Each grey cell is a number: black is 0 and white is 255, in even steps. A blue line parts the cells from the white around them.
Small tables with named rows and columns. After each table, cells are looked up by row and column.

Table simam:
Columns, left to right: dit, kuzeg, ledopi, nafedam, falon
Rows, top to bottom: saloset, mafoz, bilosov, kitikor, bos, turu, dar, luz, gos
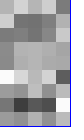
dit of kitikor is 139
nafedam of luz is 78
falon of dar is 187
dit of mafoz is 206
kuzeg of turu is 215
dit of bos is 138
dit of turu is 251
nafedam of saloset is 206
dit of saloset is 180
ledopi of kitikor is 181
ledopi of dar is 190
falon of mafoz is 178
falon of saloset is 123
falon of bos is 169
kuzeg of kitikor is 179
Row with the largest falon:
luz

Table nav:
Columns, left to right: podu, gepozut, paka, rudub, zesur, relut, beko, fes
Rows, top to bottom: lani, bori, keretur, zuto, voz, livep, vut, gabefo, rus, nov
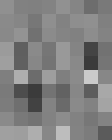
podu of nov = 160
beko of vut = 93
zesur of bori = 130
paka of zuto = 138
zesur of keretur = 132
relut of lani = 133
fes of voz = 117
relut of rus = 130
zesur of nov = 189
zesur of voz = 153
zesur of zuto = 153
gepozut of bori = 134
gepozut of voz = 96
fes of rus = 131
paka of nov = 174
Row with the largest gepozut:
livep

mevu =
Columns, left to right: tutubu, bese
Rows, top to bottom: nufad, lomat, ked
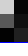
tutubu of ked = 2
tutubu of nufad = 210
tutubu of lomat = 88
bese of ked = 32
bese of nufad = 5
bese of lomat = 16
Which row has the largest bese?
ked

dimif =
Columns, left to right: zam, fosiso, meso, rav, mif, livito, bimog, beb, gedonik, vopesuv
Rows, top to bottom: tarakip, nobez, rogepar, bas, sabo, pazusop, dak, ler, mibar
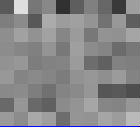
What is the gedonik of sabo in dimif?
130
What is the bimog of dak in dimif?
150
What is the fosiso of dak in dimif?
139
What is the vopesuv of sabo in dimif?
127
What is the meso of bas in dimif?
128
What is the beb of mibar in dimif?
165
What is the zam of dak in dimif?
137
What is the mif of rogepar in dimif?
134
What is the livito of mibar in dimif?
149
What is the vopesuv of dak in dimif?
78

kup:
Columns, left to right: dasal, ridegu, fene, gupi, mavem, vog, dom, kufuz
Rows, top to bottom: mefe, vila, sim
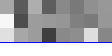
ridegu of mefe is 91
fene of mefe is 174
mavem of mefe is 137
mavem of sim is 137
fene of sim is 156
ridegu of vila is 77
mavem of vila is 150
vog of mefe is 121
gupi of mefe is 94
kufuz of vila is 151
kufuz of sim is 135
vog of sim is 142
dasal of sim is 224
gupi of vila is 153
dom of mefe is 144
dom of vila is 122
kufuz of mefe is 152
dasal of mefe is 167
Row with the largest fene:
mefe

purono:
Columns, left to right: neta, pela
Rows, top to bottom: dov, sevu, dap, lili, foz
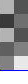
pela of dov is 83
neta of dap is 179
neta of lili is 95
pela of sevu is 111
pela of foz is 232
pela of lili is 128
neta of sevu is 58
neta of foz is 129
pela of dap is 82
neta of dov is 180
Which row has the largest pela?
foz

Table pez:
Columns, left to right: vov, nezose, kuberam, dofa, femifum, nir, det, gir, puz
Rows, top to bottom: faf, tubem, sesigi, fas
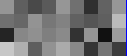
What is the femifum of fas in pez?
171
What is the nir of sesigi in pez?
50
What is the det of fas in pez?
53
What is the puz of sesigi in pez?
156
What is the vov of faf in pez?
149
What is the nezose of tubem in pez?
103
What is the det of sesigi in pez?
149
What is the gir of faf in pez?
98
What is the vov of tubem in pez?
112
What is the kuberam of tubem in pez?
147
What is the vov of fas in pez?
199
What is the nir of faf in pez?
112
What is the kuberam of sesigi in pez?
144
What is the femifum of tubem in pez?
130

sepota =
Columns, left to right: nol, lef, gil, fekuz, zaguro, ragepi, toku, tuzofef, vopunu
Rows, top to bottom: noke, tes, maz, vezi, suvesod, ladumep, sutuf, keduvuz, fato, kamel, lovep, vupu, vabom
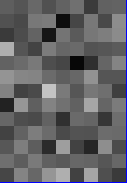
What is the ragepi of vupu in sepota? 103
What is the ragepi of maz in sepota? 90
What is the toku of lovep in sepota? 38
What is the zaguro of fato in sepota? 48
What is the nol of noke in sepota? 94
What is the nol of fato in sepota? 102
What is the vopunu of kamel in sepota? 106
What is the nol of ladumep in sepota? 148
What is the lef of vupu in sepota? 93

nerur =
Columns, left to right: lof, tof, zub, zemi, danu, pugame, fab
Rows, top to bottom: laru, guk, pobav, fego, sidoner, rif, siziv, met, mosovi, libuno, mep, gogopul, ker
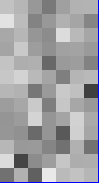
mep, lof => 183
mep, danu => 113
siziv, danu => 201
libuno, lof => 150
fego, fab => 154
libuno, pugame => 208
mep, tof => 153
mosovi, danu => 164
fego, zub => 157
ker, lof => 113
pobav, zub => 150
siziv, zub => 119
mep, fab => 114
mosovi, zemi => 149
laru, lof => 194
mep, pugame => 177
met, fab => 153
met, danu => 198

